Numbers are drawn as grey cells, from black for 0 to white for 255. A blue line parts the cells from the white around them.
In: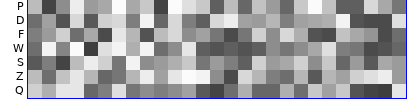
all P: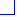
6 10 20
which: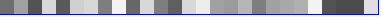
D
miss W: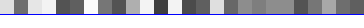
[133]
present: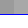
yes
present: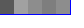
no
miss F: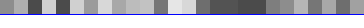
[149]

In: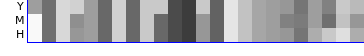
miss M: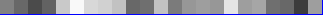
[143]
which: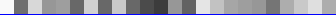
H
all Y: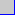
8 9 12 22
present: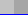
yes

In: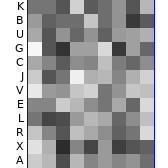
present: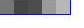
yes
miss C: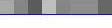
[125]
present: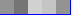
no

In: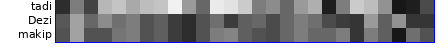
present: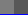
no
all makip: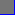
4
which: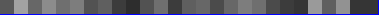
Dezi
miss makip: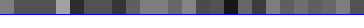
[117]
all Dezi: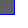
7 13 23

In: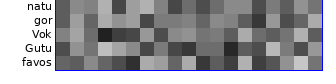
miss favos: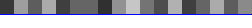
[85]
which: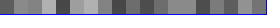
natu
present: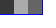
no
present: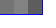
no
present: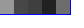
no
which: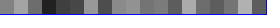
Vok

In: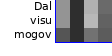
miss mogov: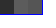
[114]
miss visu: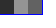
[184]
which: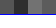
mogov
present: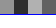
no
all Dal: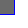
3

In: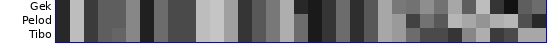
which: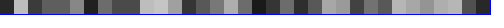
Pelod
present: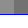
yes
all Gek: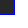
0 17
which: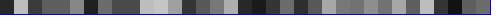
Gek
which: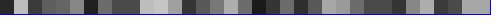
Tibo
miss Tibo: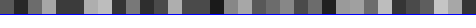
[101]

